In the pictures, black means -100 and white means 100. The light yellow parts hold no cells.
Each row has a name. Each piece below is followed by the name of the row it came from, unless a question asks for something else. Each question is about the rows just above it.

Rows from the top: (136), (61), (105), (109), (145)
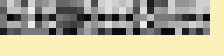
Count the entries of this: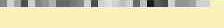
30
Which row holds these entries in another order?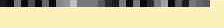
(105)
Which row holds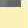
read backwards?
(136)

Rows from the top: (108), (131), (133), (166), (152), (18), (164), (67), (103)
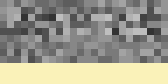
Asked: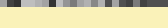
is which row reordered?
(152)
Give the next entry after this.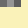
[-4]
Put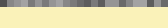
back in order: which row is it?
(67)
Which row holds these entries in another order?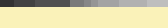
(133)
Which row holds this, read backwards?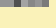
(18)
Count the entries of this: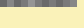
11
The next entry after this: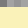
[-37]

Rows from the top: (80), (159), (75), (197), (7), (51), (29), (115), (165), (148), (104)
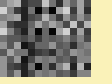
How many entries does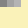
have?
3
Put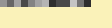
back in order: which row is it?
(80)

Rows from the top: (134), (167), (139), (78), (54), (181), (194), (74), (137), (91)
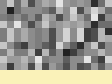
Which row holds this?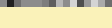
(167)
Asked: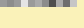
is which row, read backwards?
(134)
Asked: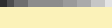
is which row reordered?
(78)

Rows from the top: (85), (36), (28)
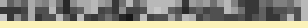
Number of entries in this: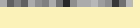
19
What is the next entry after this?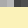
[-57]
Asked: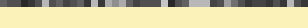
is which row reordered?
(36)
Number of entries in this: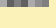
7
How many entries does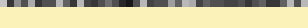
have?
44
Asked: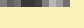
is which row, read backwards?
(85)
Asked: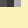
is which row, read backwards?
(28)

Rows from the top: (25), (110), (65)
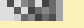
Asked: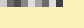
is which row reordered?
(65)
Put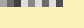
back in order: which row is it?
(25)
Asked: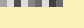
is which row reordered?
(25)
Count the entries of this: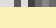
8
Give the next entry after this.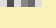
[-48]
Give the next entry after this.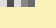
[74]
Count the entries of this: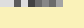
9

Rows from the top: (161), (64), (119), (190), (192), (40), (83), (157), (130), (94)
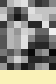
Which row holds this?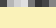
(161)
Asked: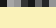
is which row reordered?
(94)
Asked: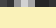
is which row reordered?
(130)
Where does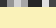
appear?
(190)

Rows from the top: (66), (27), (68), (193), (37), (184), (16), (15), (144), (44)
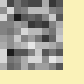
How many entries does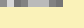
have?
9
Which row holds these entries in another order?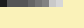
(68)
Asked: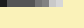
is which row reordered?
(15)
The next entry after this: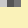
[-33]
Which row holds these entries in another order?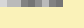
(27)
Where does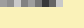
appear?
(184)

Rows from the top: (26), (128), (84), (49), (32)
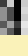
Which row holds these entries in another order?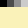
(84)
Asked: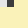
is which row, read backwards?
(49)
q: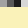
(32)
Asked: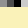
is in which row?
(84)
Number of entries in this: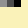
3

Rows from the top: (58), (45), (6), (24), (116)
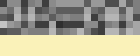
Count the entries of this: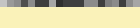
20
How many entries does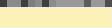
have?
16
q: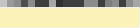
(24)
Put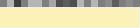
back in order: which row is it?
(6)
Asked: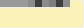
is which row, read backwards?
(58)
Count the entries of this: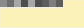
9
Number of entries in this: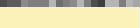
20

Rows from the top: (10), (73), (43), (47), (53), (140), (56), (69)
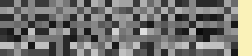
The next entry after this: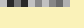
[-81]
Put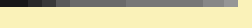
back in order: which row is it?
(47)
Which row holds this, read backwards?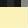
(43)
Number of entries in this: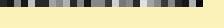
29

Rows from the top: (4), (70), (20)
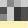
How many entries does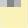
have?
3
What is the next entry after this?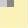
[41]
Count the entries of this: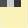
3
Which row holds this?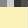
(20)

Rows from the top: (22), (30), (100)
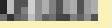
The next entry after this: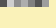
[36]
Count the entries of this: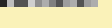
14
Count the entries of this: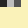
3
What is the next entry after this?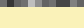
[11]
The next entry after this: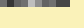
[0]
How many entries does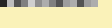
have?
14

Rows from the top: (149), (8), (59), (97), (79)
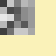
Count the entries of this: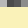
4
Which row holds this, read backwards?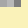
(149)
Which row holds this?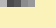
(8)
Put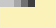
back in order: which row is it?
(79)
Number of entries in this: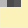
3
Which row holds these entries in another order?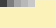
(149)
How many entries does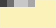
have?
5

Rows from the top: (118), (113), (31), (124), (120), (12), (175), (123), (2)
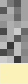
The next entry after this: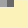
[27]
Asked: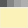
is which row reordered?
(12)
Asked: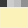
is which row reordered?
(2)
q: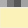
(118)
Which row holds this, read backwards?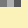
(113)
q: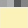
(12)
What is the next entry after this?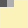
[-6]

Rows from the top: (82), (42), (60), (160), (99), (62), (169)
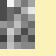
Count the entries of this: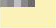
5
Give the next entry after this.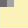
[-4]
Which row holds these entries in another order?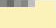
(160)

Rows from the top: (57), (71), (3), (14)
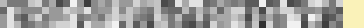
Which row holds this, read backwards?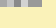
(71)
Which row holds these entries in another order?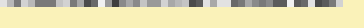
(57)
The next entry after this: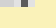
[32]
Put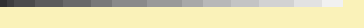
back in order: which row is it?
(14)

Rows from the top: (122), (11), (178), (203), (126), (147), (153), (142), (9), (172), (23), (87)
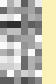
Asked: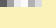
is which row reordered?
(122)
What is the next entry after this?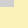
[73]
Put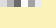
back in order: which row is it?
(9)
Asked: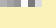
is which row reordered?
(142)
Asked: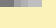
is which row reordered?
(126)
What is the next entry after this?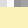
[50]
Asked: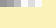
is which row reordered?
(153)

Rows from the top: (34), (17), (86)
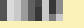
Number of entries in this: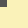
1
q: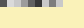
(86)

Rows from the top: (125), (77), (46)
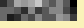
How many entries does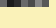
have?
7
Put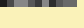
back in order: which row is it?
(77)
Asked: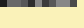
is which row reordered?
(77)
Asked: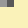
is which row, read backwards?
(46)
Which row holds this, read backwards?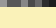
(46)
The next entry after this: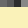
[-54]
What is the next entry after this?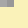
[31]

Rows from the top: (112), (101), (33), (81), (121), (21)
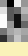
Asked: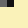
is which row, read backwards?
(81)
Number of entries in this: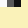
3
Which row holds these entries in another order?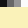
(81)
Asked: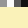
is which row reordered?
(33)
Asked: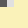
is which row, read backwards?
(101)
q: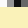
(81)
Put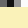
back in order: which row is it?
(81)

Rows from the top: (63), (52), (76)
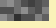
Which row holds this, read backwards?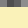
(52)
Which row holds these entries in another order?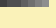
(63)
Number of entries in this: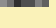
7
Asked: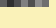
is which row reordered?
(76)
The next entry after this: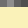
[0]
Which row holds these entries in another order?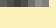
(63)

